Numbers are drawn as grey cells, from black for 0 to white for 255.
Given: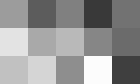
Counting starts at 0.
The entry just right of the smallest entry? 114
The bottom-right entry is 63
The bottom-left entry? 193
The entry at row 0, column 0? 156

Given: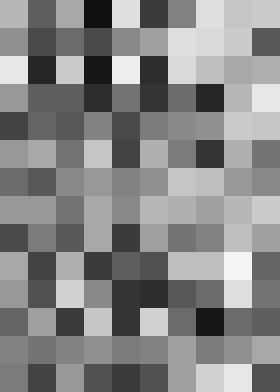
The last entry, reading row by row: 81
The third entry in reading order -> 168
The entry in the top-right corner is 203
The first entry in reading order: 183
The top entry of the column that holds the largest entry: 197
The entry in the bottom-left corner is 123
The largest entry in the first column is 231
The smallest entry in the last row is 59
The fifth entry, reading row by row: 223
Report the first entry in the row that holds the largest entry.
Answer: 168
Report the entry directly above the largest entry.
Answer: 190
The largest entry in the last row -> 231
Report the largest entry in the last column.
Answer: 231
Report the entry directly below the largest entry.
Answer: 223
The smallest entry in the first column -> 67
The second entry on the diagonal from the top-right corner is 203
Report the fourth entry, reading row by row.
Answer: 15
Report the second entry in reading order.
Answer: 94
